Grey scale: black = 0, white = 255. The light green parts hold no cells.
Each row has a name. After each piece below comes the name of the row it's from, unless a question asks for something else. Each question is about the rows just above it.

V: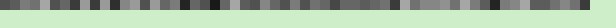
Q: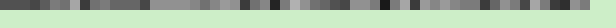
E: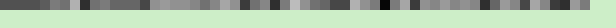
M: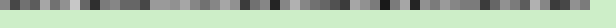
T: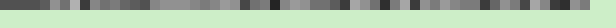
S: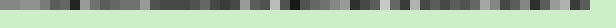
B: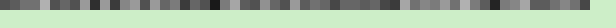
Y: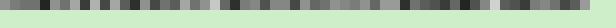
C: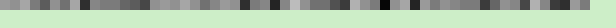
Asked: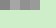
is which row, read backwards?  M
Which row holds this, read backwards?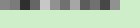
Y
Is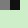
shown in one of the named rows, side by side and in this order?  no

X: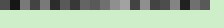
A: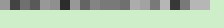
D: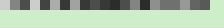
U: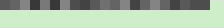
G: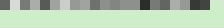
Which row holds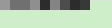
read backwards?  D
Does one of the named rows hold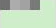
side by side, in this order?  yes

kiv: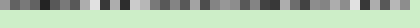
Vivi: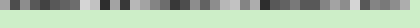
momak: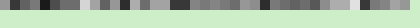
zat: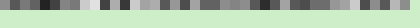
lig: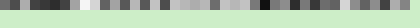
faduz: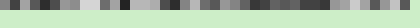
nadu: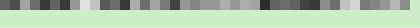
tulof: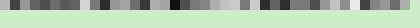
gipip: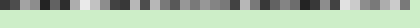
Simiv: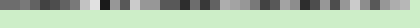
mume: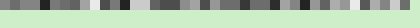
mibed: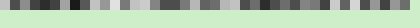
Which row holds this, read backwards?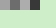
nadu
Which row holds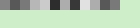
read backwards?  kiv
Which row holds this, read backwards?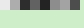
gipip
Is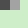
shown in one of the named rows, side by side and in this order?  yes
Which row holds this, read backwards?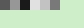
Simiv
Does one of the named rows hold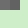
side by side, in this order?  yes
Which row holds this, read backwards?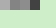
kiv

